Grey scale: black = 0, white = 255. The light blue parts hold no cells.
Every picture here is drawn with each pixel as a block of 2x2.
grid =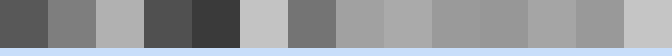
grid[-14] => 88
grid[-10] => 58
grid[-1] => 197
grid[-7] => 161

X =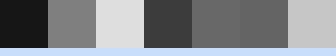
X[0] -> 22
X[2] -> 222
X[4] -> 104

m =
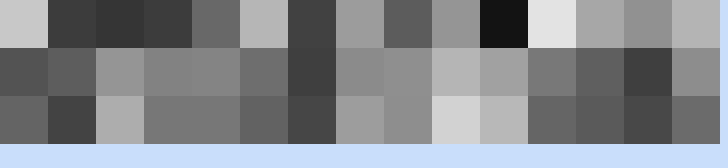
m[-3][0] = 200
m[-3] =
[200, 60, 53, 60, 104, 182, 65, 156, 92, 149, 19, 227, 167, 145, 180]
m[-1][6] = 70
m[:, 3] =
[60, 130, 119]
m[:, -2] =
[145, 63, 72]
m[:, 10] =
[19, 161, 184]
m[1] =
[83, 93, 149, 130, 132, 110, 63, 139, 143, 181, 161, 120, 95, 63, 141]
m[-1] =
[100, 67, 173, 119, 119, 98, 70, 157, 142, 210, 184, 101, 90, 72, 107]
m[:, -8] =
[156, 139, 157]

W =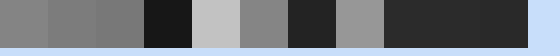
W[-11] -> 132
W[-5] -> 35
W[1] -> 124

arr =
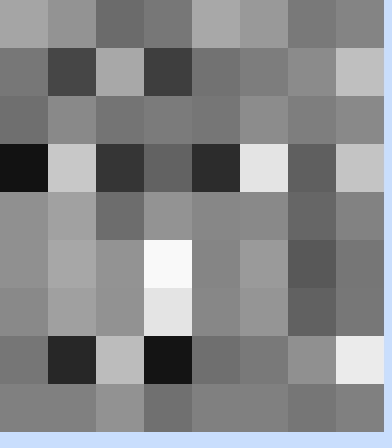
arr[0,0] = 165
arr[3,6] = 94
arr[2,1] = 136
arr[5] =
[144, 166, 147, 248, 133, 154, 87, 118]
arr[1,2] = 169
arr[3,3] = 98
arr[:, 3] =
[119, 62, 122, 98, 148, 248, 227, 19, 113]
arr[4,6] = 102
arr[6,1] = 160
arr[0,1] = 147
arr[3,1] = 200
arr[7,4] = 110
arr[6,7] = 119
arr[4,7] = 129
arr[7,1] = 39
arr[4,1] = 162
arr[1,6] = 138
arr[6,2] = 146
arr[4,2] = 108
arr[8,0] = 128
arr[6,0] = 137

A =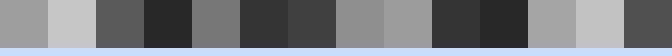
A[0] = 158
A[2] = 90
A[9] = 52
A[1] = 198

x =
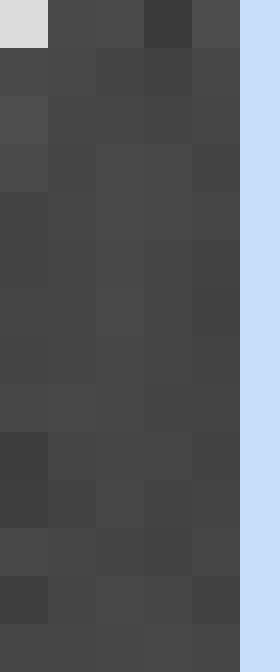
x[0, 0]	220
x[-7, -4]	69
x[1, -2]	65
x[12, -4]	69
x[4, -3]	73
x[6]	[69, 69, 73, 69, 65]
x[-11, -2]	72
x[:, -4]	[73, 72, 70, 69, 70, 69, 69, 69, 72, 69, 66, 70, 69, 70]
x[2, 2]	70
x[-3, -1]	70
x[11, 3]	66
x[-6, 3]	68
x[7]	[68, 69, 71, 69, 67]
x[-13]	[73, 72, 68, 65, 71]
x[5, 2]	72

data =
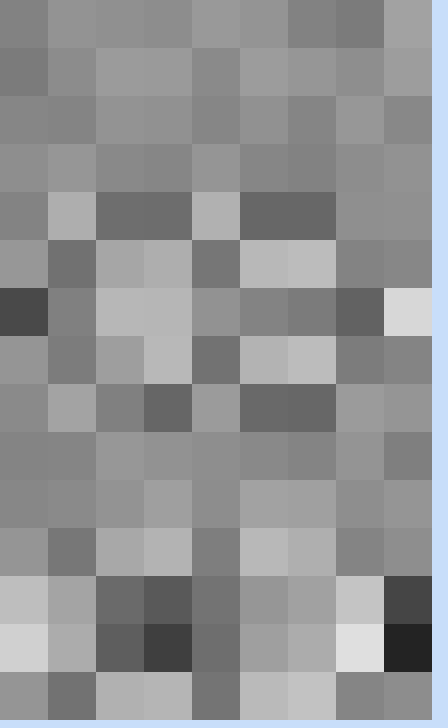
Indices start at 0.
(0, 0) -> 130
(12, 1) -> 164
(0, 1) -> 147
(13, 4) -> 110
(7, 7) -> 124
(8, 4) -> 155
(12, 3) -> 89
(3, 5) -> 134
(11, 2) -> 168
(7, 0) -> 149
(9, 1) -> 133
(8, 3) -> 102
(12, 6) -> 161
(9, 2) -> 151
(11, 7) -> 132
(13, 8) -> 35
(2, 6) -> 133
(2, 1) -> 132
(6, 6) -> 123
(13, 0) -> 208
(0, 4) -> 153
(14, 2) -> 177
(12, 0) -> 190
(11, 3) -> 179
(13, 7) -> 223
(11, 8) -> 142
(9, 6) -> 132
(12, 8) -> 69
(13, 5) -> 159
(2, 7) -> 151
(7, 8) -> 132
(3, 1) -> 150
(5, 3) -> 174
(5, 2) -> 166
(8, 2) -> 128
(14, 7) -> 133

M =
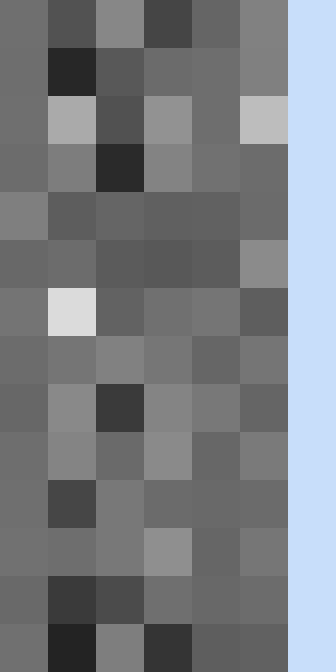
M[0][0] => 111
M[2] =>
[111, 170, 81, 146, 110, 189]
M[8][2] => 58
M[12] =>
[105, 58, 75, 111, 104, 108]
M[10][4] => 105
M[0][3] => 69
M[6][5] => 94
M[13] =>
[112, 35, 126, 52, 94, 97]
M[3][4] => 113
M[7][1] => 117
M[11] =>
[113, 110, 120, 143, 102, 118]
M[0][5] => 129
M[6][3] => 112
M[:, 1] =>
[82, 39, 170, 125, 93, 108, 219, 117, 137, 132, 70, 110, 58, 35]
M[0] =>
[111, 82, 135, 69, 101, 129]
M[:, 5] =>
[129, 128, 189, 108, 107, 139, 94, 117, 101, 122, 107, 118, 108, 97]
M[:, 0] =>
[111, 110, 111, 108, 127, 104, 116, 108, 103, 110, 111, 113, 105, 112]
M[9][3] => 138

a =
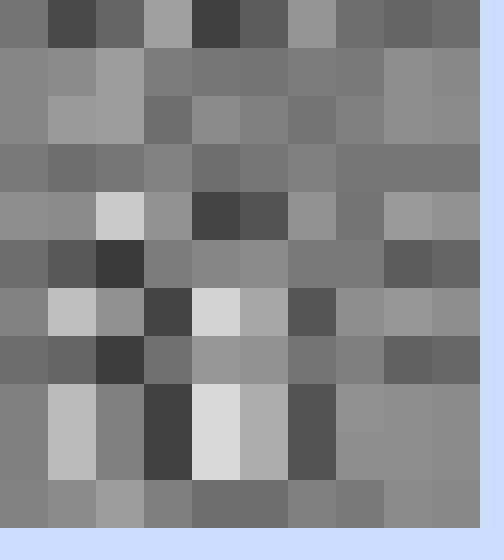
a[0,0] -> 115
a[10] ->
[131, 136, 157, 125, 111, 111, 127, 122, 138, 134]
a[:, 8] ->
[102, 141, 142, 118, 153, 91, 150, 96, 141, 141, 138]
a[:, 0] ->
[115, 132, 133, 121, 142, 107, 131, 107, 127, 127, 131]
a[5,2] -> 57
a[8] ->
[127, 186, 127, 66, 218, 173, 82, 144, 141, 136]
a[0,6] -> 148
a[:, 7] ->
[109, 122, 127, 119, 114, 121, 142, 125, 144, 142, 122]
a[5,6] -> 121
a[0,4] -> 63
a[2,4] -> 138
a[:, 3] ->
[160, 123, 111, 131, 147, 123, 68, 113, 66, 66, 125]
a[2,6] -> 115
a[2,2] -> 154
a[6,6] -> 85
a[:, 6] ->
[148, 124, 115, 127, 145, 121, 85, 115, 82, 83, 127]
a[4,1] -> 137
